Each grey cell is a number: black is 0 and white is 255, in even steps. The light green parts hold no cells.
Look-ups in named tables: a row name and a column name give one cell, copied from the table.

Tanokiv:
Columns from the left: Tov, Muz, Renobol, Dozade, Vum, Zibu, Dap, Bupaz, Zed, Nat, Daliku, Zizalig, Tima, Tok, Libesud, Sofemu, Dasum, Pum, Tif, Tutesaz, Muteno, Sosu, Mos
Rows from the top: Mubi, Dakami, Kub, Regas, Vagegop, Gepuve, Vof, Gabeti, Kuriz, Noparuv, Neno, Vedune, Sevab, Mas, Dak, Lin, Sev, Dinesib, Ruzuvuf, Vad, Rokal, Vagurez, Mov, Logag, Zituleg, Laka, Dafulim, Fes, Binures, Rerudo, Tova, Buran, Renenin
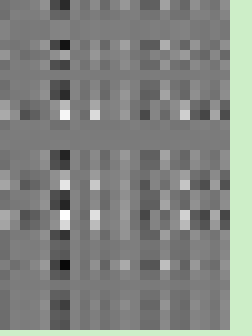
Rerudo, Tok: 127
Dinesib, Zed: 123
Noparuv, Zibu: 74
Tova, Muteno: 126
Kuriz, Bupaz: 131
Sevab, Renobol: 125
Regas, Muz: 122
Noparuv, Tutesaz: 143
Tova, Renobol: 123
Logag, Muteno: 124
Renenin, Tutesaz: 134
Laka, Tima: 129
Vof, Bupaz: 131
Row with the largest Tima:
Dafulim

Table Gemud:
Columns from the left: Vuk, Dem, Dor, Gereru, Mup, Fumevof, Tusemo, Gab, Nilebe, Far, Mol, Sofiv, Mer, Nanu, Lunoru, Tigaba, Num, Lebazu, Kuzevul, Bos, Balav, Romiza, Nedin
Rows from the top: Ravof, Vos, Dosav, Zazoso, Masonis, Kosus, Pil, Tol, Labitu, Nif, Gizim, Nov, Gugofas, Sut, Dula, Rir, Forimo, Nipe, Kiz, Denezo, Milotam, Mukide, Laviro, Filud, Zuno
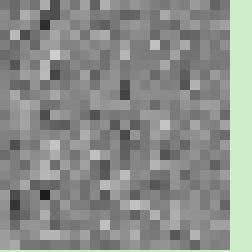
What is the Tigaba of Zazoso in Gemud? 106
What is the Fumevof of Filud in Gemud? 180
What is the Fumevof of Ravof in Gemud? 78
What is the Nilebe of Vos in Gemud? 148
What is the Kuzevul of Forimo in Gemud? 141
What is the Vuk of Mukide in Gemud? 139
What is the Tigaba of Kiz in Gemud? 87
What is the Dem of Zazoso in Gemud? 184
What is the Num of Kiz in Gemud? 102
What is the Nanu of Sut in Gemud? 149
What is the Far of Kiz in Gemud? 132
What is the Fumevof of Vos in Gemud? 78
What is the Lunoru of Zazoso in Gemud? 138
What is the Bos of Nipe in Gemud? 129
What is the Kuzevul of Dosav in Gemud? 142
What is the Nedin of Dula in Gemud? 152
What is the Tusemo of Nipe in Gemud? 120
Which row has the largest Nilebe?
Sut

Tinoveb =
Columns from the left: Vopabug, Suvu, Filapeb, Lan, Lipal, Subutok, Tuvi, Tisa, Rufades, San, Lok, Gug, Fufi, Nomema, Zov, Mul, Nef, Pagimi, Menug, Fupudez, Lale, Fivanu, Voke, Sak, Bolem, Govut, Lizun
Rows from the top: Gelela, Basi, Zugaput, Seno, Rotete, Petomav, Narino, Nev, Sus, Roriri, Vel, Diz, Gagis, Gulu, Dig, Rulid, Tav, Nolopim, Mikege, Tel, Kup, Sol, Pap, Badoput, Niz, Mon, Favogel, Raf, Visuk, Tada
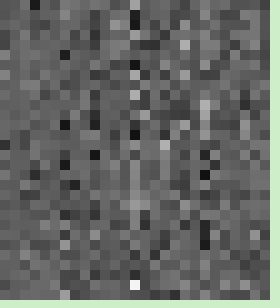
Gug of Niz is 92
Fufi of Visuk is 89
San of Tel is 116
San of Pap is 101
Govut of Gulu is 95
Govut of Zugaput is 119
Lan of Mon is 108
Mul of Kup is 111
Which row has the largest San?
Badoput

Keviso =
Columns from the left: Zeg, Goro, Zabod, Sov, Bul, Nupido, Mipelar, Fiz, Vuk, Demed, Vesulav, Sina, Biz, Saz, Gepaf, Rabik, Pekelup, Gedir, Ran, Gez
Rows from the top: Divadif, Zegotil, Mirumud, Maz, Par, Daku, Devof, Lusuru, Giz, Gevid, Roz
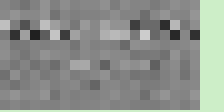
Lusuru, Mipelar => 139
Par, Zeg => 140
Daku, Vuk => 137
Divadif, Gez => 141
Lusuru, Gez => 135
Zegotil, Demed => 130
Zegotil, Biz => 131
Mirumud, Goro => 125
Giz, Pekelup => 129
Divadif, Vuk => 135
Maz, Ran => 135
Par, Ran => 136
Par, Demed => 129
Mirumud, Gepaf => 106
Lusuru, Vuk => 130

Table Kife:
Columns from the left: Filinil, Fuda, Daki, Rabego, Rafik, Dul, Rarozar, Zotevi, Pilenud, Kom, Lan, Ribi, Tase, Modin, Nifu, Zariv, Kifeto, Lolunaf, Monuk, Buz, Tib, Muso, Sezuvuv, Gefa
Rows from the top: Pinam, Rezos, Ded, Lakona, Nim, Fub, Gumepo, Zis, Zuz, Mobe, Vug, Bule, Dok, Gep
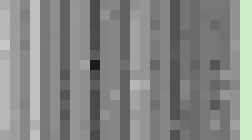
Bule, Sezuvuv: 115
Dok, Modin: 163
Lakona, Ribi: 135
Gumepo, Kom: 27
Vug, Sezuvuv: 115
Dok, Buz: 107
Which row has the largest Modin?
Zuz

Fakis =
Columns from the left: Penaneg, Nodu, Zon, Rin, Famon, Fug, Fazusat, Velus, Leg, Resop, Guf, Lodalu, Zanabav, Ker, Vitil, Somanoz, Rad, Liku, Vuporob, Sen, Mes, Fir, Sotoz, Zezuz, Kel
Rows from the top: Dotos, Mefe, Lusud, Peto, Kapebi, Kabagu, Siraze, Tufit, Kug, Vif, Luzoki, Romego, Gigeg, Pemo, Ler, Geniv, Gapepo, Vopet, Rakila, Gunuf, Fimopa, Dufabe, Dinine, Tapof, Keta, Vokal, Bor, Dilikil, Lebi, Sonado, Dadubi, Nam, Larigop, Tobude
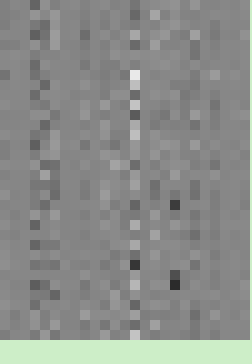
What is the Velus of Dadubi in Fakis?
132
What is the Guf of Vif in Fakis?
126
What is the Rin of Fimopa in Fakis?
124
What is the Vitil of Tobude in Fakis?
134
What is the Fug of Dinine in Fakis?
137
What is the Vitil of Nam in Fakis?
126
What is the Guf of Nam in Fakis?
140
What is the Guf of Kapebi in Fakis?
128
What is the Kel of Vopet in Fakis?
137
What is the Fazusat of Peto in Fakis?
134
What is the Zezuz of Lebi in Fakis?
134
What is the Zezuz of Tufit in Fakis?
140
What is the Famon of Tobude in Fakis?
150
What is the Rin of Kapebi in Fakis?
144
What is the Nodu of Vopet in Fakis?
134
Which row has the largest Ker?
Tufit

